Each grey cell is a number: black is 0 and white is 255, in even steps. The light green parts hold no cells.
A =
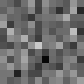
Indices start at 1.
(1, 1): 111
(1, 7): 142
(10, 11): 105
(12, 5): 91
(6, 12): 96
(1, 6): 70
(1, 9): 103
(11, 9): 153
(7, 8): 129
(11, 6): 71
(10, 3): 113
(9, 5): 106
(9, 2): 78
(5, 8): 84
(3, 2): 101
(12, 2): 90
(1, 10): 88
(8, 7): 64
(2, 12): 39
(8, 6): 106
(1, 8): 113
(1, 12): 108
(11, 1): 117
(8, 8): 109
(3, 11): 99
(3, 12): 100
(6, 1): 73
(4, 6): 74
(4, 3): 107
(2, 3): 103
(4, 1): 159
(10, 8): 84
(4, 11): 88
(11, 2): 118
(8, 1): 124
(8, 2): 143
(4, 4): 101

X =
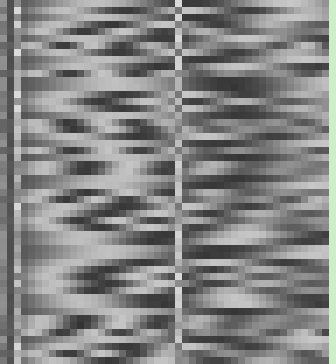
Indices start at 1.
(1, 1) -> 148
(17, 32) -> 67
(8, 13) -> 135
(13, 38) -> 79
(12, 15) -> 186
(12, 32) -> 57
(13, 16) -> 190
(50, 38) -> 78
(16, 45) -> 170
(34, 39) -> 172
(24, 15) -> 88
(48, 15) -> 166
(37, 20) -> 164
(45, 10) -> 143
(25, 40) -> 143
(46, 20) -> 158
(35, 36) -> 182
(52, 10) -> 177
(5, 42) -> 134
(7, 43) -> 162
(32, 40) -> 131
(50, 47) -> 161
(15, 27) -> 74
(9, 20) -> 159
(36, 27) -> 93
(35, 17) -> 130
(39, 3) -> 192
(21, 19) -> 182
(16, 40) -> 137
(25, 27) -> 123
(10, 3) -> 142
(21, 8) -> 128
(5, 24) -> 64
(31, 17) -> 66
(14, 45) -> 174
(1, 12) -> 182
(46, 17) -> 184
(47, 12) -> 52
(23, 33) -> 58
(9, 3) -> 146

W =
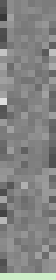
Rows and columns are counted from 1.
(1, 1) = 89
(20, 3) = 125
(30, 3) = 125
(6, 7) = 132
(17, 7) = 136
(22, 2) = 156
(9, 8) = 145
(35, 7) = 118
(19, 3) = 133
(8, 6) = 120
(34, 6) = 144
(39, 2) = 122
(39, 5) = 130
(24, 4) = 105
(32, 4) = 115
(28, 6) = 125
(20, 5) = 143
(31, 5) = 126
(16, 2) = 139
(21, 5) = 130
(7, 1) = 94
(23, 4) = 134
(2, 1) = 77
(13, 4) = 140
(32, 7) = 130
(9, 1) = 142
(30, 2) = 138
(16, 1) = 84
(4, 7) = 151
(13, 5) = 134
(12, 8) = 156
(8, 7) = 90
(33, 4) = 121
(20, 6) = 141
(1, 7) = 124
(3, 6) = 124
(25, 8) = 155
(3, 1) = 55

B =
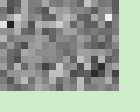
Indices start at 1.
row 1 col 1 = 168
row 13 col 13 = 126
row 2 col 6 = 107
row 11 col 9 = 191
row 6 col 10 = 136
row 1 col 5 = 125
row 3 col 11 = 164
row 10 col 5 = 150
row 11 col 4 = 157
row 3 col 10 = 185
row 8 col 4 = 169
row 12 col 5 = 114
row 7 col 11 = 127
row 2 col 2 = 77
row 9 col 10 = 157
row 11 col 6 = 143
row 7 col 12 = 146
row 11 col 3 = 151
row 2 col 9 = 155
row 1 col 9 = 120
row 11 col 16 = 144
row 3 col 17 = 122
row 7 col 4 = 79
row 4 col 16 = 90
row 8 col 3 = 97
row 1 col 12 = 103
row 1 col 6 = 127
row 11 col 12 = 90
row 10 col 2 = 106
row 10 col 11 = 144
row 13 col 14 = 125
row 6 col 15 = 139
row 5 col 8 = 101
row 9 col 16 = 95
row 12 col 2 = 85
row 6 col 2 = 120
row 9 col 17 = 113
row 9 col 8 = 138

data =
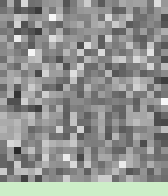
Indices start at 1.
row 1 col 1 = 98
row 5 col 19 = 166
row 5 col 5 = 81
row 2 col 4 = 97
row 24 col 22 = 174
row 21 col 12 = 142
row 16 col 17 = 104
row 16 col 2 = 117
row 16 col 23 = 130
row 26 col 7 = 148
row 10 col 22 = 212
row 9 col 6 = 190
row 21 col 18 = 128
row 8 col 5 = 246
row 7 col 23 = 110
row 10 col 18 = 95
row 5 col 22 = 110
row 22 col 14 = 109
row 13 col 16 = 143
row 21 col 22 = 157
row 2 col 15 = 146
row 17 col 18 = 99
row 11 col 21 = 96
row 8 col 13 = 105
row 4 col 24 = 87
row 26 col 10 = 205
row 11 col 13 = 112
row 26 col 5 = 153
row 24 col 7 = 179
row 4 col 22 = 137
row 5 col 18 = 99
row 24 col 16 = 140
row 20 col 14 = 127
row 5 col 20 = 113
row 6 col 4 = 161
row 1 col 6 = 116
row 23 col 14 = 118
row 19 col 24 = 189
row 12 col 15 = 158
